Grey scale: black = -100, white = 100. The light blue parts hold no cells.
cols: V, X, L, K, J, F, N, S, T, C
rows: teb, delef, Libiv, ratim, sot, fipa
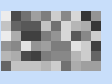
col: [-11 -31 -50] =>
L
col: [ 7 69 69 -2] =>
N
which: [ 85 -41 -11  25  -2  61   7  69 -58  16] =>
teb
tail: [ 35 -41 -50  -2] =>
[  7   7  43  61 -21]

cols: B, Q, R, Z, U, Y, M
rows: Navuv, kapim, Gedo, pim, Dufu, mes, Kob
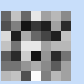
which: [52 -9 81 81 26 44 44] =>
pim
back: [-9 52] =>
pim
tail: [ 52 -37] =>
[98  0 44 26]
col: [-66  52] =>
M
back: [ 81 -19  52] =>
Navuv
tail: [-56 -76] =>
[ 26 -66]

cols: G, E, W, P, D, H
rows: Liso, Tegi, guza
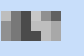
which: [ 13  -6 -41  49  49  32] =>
Tegi
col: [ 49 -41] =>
P
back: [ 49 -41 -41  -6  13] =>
guza
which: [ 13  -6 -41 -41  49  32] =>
guza
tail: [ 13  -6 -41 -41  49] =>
[32]

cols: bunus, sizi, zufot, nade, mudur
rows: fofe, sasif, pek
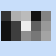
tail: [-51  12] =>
[-7 29]
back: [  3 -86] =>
fofe
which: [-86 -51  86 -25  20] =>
sasif

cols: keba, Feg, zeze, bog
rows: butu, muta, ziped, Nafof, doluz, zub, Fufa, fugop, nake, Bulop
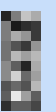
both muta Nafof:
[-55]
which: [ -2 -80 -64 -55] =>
muta
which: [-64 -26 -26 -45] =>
Bulop
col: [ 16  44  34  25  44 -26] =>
bog
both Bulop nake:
[-26]

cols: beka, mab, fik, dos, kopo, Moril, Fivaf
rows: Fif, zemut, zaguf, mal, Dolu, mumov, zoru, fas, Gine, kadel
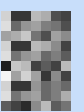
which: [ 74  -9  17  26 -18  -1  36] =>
Gine
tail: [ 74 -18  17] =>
[ 26  -1  -9 -38]
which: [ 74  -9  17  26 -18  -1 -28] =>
Dolu
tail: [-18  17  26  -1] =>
[ -9 -38]

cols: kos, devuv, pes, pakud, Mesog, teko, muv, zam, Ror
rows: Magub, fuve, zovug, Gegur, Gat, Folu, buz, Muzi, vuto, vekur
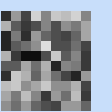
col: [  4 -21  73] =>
Mesog
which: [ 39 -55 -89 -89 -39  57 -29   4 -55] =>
Gat

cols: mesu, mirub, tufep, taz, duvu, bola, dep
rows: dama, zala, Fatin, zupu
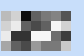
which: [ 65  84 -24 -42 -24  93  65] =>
zala
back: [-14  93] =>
Fatin
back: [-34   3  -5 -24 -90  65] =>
dama
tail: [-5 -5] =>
[57]
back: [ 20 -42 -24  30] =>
zupu

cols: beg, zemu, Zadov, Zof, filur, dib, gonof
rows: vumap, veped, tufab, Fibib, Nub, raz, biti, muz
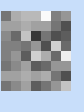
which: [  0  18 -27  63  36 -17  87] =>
Nub
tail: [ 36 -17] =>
[87]
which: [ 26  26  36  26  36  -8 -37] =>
biti
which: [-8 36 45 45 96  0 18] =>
vumap
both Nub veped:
[36]
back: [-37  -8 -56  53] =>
tufab

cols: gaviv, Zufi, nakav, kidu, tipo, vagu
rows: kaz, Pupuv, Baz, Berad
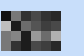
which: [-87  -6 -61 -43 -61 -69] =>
kaz
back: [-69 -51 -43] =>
Berad
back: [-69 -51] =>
Berad
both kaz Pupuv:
[-43]
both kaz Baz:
[-6]
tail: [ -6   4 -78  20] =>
[-15  39]
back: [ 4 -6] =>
Baz

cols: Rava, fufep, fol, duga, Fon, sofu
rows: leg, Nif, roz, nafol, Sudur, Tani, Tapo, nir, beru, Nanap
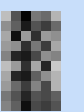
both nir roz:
[21]
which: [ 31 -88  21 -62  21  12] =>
roz
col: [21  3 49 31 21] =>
Rava
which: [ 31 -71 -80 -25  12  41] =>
Tapo

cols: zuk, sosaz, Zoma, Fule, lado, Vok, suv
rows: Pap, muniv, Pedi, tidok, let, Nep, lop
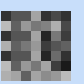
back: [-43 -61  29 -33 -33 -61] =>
Pap
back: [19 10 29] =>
lop
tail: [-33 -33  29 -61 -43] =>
[-61]
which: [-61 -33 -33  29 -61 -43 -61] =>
Pap

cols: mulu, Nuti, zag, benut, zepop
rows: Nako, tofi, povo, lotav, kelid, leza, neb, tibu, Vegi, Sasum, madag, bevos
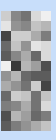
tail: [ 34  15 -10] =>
[ 61 -47]
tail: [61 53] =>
[-10  53]
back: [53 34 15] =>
bevos
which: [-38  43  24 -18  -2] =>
madag
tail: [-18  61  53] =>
[-10  53]
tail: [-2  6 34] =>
[-10  71]
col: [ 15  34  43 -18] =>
zag

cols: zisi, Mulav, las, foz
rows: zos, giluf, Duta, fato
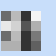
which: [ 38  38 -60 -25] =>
fato
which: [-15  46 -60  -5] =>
Duta
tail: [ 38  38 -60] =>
[-25]
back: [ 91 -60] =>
zos

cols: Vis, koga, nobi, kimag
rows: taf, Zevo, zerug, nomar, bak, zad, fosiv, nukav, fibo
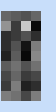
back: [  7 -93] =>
bak
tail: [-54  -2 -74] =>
[-64]
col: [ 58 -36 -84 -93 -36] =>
nobi
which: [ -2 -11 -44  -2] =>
fibo
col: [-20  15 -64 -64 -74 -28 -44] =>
Vis

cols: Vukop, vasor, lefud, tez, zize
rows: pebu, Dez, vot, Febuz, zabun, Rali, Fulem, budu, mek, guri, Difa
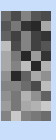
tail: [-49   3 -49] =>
[-59]
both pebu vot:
[3]
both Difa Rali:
[3]
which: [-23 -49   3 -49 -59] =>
vot

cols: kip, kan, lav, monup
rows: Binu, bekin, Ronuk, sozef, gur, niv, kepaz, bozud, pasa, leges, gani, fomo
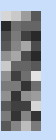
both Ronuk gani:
[-4]
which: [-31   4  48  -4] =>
fomo
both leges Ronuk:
[-50]

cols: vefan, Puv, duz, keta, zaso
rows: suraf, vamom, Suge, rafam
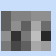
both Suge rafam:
[-6]
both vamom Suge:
[12]
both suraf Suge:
[12]

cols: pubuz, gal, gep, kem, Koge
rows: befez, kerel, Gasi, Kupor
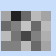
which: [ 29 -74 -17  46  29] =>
befez
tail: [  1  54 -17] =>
[46]
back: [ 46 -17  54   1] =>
kerel
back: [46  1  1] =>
Kupor

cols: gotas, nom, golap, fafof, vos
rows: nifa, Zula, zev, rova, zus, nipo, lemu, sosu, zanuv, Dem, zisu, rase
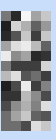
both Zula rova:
[-23]
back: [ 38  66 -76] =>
Zula
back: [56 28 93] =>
nifa
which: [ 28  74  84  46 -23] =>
rova
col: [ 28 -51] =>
golap

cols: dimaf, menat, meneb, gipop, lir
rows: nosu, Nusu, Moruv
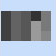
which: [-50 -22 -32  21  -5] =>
Nusu

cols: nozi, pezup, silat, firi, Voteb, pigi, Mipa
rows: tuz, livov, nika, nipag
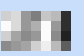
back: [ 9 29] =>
nika
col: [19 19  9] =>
silat
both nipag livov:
[19]
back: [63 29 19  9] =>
nipag

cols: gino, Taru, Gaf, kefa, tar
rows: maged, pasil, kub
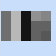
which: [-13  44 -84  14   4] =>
maged
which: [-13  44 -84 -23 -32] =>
kub

